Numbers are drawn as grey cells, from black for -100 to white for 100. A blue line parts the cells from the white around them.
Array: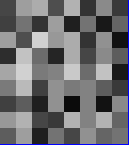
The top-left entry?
-45
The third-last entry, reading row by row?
14
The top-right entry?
-55
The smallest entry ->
-91
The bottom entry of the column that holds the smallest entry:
-45
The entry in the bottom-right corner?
-10
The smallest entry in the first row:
-60
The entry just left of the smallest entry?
14
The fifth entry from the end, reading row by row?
-10
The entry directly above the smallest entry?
-4
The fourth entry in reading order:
-39
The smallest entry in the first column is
-65
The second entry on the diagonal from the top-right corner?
-81
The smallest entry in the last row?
-76
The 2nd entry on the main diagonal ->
-10
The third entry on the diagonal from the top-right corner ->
-60
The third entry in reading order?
35
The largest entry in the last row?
24

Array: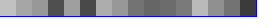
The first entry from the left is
51
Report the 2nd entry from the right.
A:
-10
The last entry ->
-54
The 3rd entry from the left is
19

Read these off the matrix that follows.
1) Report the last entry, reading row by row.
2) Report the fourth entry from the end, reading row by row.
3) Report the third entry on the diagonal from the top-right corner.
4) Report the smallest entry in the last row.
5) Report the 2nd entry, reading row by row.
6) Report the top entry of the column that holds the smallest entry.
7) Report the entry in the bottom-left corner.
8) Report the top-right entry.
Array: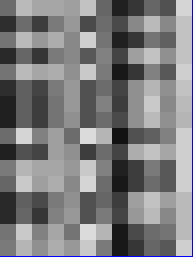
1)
62
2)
-58
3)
-9
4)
-81
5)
46
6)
-75
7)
-4
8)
67

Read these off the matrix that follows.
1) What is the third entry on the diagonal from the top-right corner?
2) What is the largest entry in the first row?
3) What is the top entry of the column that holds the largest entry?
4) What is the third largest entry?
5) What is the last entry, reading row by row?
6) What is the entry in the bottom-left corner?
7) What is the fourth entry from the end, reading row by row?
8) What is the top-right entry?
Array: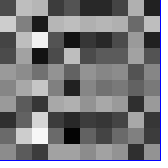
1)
-41
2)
49
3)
43
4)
67
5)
15
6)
10
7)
27
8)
-74

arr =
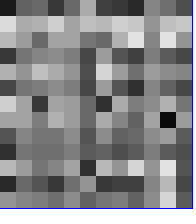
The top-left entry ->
-79
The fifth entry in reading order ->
-18
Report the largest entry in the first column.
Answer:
72
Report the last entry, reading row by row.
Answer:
-29
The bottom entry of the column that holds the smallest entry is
67
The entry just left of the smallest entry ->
28
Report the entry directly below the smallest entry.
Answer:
22
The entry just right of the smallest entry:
22
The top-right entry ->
-39
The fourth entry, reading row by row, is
-56
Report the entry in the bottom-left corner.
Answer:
16
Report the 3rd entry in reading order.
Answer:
-18
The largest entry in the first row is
34
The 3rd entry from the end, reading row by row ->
10
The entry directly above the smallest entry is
39
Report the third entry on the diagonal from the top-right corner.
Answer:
4

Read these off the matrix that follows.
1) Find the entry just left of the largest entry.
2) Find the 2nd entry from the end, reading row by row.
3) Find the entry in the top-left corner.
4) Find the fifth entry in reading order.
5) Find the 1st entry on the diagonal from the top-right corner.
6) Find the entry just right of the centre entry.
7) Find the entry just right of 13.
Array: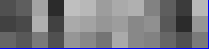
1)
-66
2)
-37
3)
-37
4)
50
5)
44
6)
23
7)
-31

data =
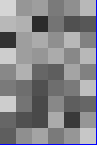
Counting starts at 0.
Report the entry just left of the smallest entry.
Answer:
39
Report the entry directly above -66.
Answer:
24
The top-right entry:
44
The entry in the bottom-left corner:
-26
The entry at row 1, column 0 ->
44
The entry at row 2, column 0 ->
-61
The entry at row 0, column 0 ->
67
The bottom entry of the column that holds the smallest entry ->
29
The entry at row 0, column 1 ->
18
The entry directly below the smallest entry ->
34
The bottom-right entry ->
56

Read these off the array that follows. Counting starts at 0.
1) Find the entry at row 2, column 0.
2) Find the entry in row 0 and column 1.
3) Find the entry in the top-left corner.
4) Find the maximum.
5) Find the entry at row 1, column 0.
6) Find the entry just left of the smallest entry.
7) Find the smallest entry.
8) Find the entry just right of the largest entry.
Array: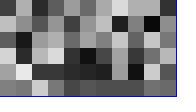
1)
-27
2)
38
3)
-50
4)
83
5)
50
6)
0
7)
-93
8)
-56

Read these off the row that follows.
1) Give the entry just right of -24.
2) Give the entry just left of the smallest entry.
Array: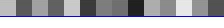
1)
58
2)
-13

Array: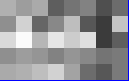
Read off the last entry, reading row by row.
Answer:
-4
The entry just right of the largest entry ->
43
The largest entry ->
97
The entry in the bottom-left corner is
33
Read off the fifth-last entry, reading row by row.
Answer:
65
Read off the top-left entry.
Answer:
38
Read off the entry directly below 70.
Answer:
12
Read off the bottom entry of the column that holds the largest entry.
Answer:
38
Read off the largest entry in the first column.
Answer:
70
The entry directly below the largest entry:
23
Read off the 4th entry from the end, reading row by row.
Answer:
28
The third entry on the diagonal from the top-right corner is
75

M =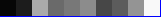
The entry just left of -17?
33
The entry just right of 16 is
95
